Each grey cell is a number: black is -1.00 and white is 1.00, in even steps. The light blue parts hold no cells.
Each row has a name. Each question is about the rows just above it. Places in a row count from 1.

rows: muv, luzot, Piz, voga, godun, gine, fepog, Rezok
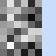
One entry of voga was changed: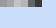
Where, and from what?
3, [0.65]
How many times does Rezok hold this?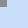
1

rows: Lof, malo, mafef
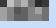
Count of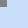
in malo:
2
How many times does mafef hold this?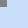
3

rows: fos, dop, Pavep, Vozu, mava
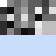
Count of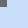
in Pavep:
5
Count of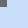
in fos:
1

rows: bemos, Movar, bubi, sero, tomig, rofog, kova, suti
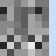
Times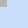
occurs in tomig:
0
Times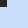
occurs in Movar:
2
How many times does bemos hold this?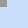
3
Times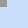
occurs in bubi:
0

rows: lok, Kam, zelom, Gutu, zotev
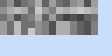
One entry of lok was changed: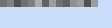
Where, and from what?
2, [0.13]
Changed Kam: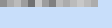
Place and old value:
4, [0.35]
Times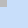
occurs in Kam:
4
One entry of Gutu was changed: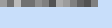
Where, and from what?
10, [0.35]

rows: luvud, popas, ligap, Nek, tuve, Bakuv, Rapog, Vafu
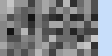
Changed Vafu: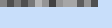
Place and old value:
7, [0.04]
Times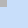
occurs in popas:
1

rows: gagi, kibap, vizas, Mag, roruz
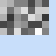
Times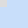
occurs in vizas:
1
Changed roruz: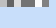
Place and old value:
4, [-0.22]
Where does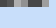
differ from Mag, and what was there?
3, [0.24]
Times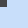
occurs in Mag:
3
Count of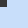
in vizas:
2

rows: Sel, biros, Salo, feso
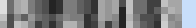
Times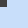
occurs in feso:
3
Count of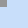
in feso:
2
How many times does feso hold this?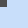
2

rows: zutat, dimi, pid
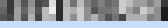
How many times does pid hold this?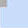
6
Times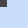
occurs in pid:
3
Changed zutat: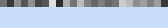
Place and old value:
20, [0.24]
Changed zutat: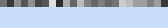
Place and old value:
11, [-0.10]
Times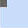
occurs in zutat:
2

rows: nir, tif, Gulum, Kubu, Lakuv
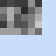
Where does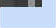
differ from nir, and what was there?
1, [-0.54]
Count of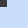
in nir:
4
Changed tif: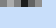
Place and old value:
4, [-0.67]
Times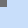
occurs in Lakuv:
2
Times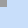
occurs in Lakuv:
4

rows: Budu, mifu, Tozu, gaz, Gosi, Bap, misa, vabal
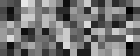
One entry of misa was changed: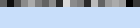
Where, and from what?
11, [0.22]
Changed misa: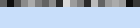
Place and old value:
19, [-0.99]
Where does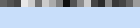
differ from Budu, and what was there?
17, [-0.67]
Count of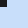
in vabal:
5
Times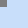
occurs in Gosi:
2
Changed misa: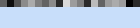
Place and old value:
20, [-0.56]
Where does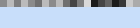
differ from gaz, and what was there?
14, [-0.67]

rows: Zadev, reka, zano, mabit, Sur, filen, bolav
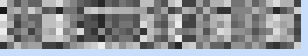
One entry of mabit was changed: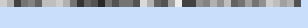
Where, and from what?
13, [-0.35]
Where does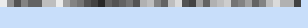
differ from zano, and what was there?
19, [-0.22]
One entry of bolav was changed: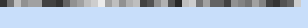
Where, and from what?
35, [0.14]
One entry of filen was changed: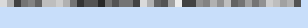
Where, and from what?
1, [0.61]
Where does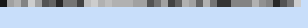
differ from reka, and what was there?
39, [-0.09]
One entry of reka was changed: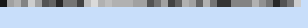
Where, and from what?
14, [0.61]

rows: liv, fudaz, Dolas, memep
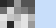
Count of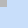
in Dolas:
2
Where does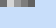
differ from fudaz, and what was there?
3, [0.09]
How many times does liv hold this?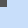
2
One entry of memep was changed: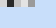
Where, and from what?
3, [0.67]
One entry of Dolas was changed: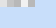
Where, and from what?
4, [0.78]
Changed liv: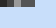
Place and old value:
2, [-0.55]
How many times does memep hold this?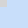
2

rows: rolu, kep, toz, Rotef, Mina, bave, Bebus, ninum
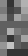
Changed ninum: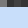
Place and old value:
3, [-0.59]
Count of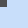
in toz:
1
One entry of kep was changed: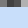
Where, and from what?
4, [0.28]
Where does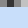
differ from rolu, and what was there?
4, [0.39]
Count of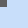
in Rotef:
4
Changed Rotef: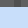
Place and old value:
3, [-0.25]
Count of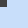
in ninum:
0

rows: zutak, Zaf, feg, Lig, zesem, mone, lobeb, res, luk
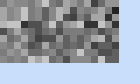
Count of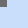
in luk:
2
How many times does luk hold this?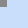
5
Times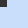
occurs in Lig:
4
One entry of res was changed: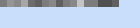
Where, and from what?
6, [-0.15]
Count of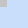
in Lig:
5

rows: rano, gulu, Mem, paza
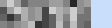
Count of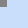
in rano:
4
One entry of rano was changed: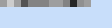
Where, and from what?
4, [-0.22]
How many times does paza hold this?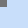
3
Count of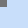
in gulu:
1
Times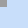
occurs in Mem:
1
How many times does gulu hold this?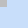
0

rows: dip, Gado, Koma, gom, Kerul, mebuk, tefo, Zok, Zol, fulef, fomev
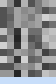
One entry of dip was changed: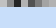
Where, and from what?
3, [-0.60]
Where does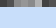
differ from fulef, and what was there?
1, [-0.36]
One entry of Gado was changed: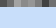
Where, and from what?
7, [-0.36]

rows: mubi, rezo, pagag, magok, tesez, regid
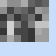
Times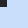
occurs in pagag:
0
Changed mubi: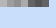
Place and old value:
2, [0.11]
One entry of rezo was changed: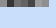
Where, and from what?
2, [-0.46]
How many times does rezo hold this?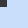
0
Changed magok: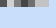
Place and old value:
5, [-0.01]
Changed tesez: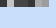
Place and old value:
2, [0.63]
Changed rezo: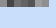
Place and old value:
5, [-0.46]

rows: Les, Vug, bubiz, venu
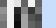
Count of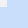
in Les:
2
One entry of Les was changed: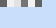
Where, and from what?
4, [-0.22]
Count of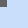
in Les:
3
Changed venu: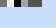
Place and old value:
5, [-0.22]
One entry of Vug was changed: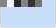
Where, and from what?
1, [0.15]
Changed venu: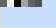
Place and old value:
1, [-0.09]
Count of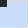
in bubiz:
0

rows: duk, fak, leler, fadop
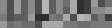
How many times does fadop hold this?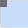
5
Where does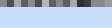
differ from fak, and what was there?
3, [0.21]
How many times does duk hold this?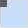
2
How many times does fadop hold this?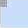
3
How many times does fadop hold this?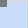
6
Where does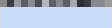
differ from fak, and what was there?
2, [-0.39]

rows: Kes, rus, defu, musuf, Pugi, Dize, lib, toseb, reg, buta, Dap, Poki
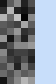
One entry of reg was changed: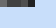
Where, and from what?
3, [-0.62]
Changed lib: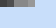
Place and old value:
1, [-0.62]
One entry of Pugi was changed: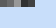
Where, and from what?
1, [-0.38]
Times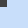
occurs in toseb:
2

